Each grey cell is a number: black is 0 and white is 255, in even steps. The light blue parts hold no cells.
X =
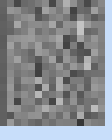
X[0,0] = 101
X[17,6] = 124
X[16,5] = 147
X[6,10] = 126
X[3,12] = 154
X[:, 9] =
[176, 151, 120, 146, 142, 75, 67, 143, 151, 115, 140, 77, 138, 84, 108, 126, 143, 126]
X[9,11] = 132
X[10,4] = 122
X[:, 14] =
[135, 126, 110, 132, 131, 130, 126, 129, 118, 124, 114, 136, 145, 128, 136, 146, 115, 122]
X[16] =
[96, 87, 134, 132, 145, 147, 106, 134, 110, 143, 97, 171, 89, 98, 115]
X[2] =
[94, 112, 129, 142, 149, 87, 106, 129, 137, 120, 81, 141, 117, 92, 110]
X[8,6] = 126
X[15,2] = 148
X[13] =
[94, 144, 122, 142, 127, 183, 112, 122, 138, 84, 138, 88, 126, 136, 128]
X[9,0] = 95
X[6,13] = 140
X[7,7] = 125
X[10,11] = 90
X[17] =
[97, 153, 112, 127, 109, 100, 124, 112, 128, 126, 125, 54, 138, 125, 122]
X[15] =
[97, 154, 148, 123, 120, 143, 172, 148, 136, 126, 115, 142, 115, 188, 146]
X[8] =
[98, 137, 160, 121, 108, 88, 126, 160, 91, 151, 129, 91, 178, 128, 118]
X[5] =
[92, 143, 148, 152, 155, 138, 135, 148, 166, 75, 91, 161, 125, 150, 130]
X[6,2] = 121
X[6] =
[93, 160, 121, 149, 131, 158, 115, 121, 156, 67, 126, 76, 137, 140, 126]
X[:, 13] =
[114, 159, 92, 133, 110, 150, 140, 159, 128, 96, 113, 143, 154, 136, 113, 188, 98, 125]

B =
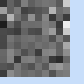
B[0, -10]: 52
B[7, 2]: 111
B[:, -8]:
[77, 122, 112, 75, 60, 100, 90, 111, 54, 120, 118]
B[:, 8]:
[90, 108, 102, 57, 70, 124, 96, 98, 44, 153, 118]
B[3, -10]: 29
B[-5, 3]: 107
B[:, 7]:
[114, 179, 56, 116, 156, 81, 118, 136, 57, 142, 84]
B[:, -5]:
[109, 84, 87, 110, 73, 103, 114, 60, 101, 114, 102]
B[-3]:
[101, 132, 54, 124, 128, 101, 114, 57, 44, 104]
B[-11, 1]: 98
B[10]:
[60, 139, 118, 105, 112, 102, 121, 84, 118, 123]
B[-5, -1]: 168
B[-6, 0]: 72
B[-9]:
[74, 179, 112, 87, 144, 87, 133, 56, 102, 59]
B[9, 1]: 78
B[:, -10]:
[52, 159, 74, 29, 74, 72, 71, 104, 101, 85, 60]
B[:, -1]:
[203, 120, 59, 237, 202, 87, 168, 142, 104, 130, 123]
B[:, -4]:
[117, 94, 133, 127, 130, 113, 107, 131, 114, 90, 121]
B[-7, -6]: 77

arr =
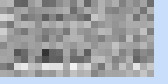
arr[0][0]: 177
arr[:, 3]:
[98, 166, 113, 182, 120, 161, 146, 106, 102, 232, 165]
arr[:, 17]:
[129, 146, 150, 159, 142, 129, 166, 132, 144, 193, 166]
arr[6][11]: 168
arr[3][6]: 177
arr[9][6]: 231
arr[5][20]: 152
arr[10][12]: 182
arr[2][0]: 214
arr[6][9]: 161
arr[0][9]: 157
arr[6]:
[137, 162, 155, 146, 161, 156, 175, 157, 177, 161, 151, 168, 171, 148, 166, 164, 193, 166, 162, 157, 181, 154]
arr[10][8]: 183
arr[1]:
[152, 133, 159, 166, 140, 149, 152, 156, 165, 175, 109, 144, 171, 156, 178, 136, 129, 146, 149, 161, 117, 176]
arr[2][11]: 121
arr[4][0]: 205
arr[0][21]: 109
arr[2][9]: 140
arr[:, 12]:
[101, 171, 103, 190, 145, 141, 171, 94, 124, 216, 182]
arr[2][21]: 128
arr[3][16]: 148
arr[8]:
[166, 161, 126, 102, 157, 113, 77, 98, 95, 158, 106, 106, 124, 186, 190, 166, 130, 144, 177, 101, 127, 143]
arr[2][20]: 164
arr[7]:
[160, 164, 87, 106, 148, 155, 52, 100, 107, 168, 121, 161, 94, 167, 159, 154, 179, 132, 155, 114, 139, 128]
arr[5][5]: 142
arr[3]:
[149, 119, 173, 182, 177, 144, 177, 164, 182, 162, 187, 173, 190, 135, 149, 160, 148, 159, 171, 171, 167, 173]
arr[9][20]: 173

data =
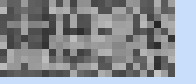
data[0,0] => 133
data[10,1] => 87
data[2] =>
[80, 80, 89, 143, 85, 83, 59, 73, 142, 72, 166, 80, 84, 148, 172, 171, 139, 137, 153, 81, 172, 70, 113, 165, 142]
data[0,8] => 81
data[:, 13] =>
[72, 176, 148, 160, 163, 174, 156, 137, 126, 178, 82]
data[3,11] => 82
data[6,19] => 152
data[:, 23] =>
[90, 93, 165, 167, 85, 164, 152, 160, 93, 99, 157]
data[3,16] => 159
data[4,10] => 68
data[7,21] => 163
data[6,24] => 139
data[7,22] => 149
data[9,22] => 48
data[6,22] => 45
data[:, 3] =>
[154, 109, 143, 164, 162, 65, 141, 150, 164, 85, 90]
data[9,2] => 151
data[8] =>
[90, 170, 149, 164, 153, 152, 187, 99, 133, 99, 74, 87, 105, 126, 83, 103, 132, 133, 153, 101, 100, 175, 52, 93, 178]
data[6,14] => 152
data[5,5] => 91
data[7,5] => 147
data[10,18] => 101
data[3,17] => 159
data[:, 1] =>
[95, 77, 80, 133, 73, 68, 66, 174, 170, 152, 87]
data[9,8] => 173
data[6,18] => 152
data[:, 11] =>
[143, 158, 80, 82, 46, 148, 164, 65, 87, 154, 105]
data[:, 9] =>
[155, 174, 72, 73, 56, 135, 152, 66, 99, 166, 84]
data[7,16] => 142
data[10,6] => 65

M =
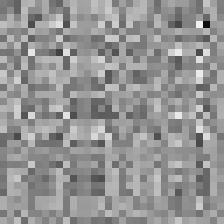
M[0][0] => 123
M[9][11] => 154
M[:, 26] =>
[155, 140, 130, 129, 160, 126, 159, 174, 143, 131, 162, 160, 130, 143, 145, 135, 167, 146, 159, 161, 153, 142, 141, 164, 133, 140, 132, 135, 145, 143, 137, 160]
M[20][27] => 165
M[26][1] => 175
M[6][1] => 141
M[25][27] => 165
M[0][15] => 193
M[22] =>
[132, 164, 170, 155, 135, 135, 131, 145, 161, 141, 128, 136, 137, 121, 123, 166, 168, 126, 161, 163, 145, 154, 171, 137, 154, 150, 141, 154, 127, 124, 161, 145]
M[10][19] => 98
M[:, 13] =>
[191, 185, 132, 155, 174, 109, 127, 159, 190, 171, 166, 108, 113, 175, 101, 93, 98, 160, 190, 215, 112, 165, 121, 164, 116, 86, 116, 104, 160, 158, 165, 115]
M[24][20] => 152
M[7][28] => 75
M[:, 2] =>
[98, 98, 135, 164, 140, 140, 186, 145, 120, 113, 178, 207, 145, 133, 189, 208, 204, 156, 127, 76, 157, 130, 170, 126, 171, 197, 156, 173, 141, 160, 115, 189]
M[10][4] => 154
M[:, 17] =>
[160, 136, 123, 109, 163, 115, 166, 169, 162, 128, 172, 163, 120, 160, 133, 138, 165, 158, 169, 157, 129, 148, 126, 155, 126, 122, 124, 121, 153, 177, 131, 159]
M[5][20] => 122
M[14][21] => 166
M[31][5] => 151
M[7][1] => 116
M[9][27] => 129
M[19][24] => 180
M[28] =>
[173, 154, 141, 159, 126, 165, 165, 170, 178, 123, 173, 155, 155, 160, 175, 130, 167, 153, 165, 131, 158, 137, 163, 155, 124, 117, 145, 139, 187, 131, 148, 149]
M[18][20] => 154
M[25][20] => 123
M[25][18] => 145
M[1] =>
[117, 140, 98, 188, 140, 141, 169, 125, 137, 112, 185, 160, 162, 185, 172, 201, 169, 136, 173, 182, 183, 142, 118, 142, 147, 111, 140, 128, 115, 166, 174, 124]
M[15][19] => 124
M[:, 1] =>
[115, 140, 174, 176, 134, 184, 141, 116, 138, 164, 132, 158, 175, 141, 172, 173, 135, 147, 130, 115, 157, 144, 164, 128, 177, 182, 175, 176, 154, 157, 160, 149]
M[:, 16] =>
[123, 169, 192, 204, 121, 199, 118, 83, 173, 189, 126, 133, 191, 158, 163, 178, 94, 160, 129, 109, 129, 153, 168, 109, 188, 178, 182, 178, 167, 167, 169, 126]
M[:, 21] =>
[151, 142, 136, 122, 151, 157, 149, 172, 126, 141, 130, 142, 159, 131, 166, 144, 155, 135, 127, 156, 170, 147, 154, 165, 147, 168, 155, 159, 137, 131, 153, 154]
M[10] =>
[199, 132, 178, 115, 154, 178, 175, 192, 162, 166, 181, 161, 143, 166, 203, 87, 126, 172, 135, 98, 120, 130, 133, 168, 119, 143, 162, 156, 235, 161, 115, 175]
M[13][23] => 155

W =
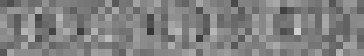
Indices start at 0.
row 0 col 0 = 95
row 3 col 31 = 107
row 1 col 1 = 150
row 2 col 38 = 165
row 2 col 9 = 133
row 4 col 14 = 119
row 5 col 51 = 99
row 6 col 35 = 127
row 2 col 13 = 148
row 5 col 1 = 138
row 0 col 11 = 120
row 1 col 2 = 150
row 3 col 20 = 116
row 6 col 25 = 135
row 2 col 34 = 98
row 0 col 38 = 160
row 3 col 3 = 146
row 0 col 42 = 147
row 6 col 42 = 141
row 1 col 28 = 80
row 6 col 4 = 109
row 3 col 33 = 106
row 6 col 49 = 161
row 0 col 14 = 109
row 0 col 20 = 134
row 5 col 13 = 122
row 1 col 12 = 121
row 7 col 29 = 150
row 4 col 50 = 130
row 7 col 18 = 155
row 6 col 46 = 145
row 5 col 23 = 110
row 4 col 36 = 166
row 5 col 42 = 110
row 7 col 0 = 87
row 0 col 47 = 86
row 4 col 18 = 116
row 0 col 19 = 163
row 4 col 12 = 113

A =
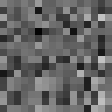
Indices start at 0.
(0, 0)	132
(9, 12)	88
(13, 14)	177
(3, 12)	35
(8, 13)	75
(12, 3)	94
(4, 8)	91
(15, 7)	135
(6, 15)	103
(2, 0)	160
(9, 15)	79
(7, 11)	121
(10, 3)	73
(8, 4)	127
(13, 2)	53
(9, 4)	75
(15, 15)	102
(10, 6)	121
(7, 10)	84
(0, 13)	93
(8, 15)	148
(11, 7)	135
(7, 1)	99
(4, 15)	107
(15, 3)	111
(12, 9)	67
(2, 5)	128
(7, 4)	111
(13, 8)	75
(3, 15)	113
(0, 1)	113
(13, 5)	117
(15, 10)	118
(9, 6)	38
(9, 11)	28
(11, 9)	87
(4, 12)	138
